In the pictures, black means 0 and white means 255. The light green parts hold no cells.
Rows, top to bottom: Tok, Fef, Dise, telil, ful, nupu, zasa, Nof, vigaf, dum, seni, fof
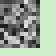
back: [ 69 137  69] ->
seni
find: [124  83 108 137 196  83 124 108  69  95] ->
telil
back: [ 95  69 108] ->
telil
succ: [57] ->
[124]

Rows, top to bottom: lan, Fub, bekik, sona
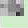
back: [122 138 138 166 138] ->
Fub
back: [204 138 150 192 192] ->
lan
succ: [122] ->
[166]
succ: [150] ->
[138]

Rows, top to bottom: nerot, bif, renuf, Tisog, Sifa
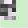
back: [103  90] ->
bif
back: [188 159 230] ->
Sifa
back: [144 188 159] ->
Sifa
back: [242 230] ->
nerot
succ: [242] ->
[77]
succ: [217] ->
[230]

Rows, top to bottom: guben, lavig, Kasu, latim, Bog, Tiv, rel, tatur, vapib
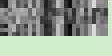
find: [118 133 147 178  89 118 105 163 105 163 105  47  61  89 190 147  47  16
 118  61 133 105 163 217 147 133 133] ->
tatur
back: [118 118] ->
latim
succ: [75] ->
[178]
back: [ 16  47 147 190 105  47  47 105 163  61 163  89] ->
vapib
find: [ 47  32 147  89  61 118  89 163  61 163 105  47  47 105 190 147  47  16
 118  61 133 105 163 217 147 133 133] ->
vapib
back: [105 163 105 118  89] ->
tatur

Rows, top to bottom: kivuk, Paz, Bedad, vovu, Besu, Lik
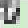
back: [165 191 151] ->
Paz
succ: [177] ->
[108]
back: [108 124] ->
kivuk
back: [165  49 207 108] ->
Besu
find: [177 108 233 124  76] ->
vovu

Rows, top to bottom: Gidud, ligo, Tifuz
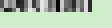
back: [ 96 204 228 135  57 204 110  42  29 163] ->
Gidud
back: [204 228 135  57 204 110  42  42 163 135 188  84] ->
ligo
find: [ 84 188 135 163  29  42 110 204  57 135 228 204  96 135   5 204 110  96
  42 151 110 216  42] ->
Gidud

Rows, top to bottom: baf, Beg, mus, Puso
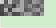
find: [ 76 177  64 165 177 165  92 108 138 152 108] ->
mus
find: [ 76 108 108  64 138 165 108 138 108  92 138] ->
Beg
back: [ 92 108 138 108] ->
Beg
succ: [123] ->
[152]

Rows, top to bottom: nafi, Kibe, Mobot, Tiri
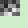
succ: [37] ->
[164]
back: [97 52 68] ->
nafi
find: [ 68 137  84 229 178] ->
Mobot
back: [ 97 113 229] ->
Tiri
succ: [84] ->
[229]

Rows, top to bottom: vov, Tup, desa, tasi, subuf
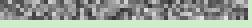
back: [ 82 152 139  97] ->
desa
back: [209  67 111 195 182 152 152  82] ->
vov
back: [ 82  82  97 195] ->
vov

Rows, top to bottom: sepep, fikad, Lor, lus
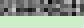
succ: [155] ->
[109]
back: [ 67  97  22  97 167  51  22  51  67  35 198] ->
Lor
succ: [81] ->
[155]
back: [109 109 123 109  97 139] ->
fikad
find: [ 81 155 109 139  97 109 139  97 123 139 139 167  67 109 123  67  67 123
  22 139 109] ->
lus
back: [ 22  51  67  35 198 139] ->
Lor

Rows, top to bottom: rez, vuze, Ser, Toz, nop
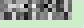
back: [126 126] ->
nop
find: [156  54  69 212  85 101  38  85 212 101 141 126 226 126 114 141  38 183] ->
Toz
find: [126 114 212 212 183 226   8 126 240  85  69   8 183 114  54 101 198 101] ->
vuze

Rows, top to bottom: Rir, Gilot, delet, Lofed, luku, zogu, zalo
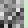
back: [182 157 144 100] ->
Gilot
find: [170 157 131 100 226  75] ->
delet

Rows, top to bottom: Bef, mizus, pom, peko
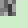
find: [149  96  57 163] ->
mizus
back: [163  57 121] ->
pom
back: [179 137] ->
peko
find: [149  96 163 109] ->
Bef
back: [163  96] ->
Bef
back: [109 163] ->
Bef

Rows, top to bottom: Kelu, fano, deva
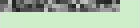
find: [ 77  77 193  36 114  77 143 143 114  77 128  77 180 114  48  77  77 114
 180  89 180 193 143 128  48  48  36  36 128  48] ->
Kelu
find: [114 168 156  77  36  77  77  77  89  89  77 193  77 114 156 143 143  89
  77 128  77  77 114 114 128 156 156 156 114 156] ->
deva
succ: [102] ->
[48]
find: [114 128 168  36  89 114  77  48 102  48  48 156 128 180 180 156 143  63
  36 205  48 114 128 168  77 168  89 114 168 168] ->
fano
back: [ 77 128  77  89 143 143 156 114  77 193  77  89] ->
deva
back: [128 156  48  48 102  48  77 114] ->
fano
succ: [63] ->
[36]

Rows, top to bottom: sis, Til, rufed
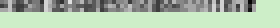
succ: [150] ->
[62]
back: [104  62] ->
rufed
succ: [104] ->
[135]
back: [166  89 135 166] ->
Til
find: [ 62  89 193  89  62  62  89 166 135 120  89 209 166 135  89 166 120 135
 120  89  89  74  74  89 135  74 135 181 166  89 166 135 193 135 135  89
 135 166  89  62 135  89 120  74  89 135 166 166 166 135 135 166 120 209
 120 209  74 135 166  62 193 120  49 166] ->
Til
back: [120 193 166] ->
rufed

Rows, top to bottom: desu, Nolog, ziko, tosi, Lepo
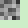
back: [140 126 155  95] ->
tosi
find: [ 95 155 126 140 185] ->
tosi

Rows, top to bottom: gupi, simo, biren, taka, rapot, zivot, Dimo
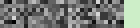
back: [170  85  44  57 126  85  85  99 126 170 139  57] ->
zivot
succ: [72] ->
[57]

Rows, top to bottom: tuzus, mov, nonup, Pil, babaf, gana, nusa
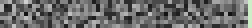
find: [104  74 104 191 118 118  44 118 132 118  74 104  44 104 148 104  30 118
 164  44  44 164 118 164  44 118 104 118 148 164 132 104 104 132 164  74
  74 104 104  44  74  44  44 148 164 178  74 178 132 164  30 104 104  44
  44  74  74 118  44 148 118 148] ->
nusa
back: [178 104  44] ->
Pil
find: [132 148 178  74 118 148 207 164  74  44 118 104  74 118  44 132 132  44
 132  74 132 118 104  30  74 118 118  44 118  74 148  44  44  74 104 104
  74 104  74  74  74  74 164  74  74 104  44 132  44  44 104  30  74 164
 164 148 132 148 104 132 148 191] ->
tuzus
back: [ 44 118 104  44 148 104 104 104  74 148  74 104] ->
babaf
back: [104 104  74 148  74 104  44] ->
babaf
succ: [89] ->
[132]
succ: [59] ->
[148]

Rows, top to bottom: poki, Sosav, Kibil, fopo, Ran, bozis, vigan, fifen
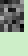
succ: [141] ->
[46]
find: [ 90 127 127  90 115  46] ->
fopo
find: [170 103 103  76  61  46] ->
Ran
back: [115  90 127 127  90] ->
fopo

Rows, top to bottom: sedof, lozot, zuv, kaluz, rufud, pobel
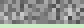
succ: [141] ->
[128]
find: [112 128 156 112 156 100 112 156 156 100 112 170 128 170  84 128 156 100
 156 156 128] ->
sedof
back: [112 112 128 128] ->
pobel

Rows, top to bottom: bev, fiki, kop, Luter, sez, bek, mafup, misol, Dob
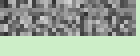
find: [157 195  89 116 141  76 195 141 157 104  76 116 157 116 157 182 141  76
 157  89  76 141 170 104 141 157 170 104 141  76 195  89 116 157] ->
mafup
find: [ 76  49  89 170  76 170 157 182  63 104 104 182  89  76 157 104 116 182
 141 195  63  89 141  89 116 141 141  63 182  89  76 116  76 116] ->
Dob
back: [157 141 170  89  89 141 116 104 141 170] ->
bev
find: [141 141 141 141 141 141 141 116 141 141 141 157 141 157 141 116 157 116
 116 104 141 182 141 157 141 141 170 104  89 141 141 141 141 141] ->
kop
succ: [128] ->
[141]

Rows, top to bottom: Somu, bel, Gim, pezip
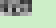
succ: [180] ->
[39]
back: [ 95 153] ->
bel

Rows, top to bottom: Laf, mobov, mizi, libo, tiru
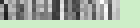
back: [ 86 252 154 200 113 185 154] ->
mizi
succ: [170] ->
[200]
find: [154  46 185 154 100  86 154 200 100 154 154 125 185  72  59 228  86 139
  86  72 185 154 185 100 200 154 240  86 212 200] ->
mobov
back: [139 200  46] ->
libo
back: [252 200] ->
Laf
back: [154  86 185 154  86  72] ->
Laf
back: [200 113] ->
mizi

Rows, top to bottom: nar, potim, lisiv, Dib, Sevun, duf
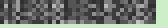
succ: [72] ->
[48]
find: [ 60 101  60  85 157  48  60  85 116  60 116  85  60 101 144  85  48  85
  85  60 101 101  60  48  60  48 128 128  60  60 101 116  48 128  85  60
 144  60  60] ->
nar

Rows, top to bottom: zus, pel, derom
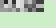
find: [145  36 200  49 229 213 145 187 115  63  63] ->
zus
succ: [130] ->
[63]
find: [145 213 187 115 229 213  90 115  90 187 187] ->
pel
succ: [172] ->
[115]

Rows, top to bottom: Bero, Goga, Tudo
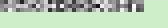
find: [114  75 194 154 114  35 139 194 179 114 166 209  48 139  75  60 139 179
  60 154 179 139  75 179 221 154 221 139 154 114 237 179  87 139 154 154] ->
Bero
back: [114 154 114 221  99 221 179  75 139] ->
Tudo
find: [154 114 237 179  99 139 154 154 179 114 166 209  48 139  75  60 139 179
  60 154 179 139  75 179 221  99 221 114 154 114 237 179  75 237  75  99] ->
Tudo
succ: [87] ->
[139]
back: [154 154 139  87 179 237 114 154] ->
Bero
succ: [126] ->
[60]

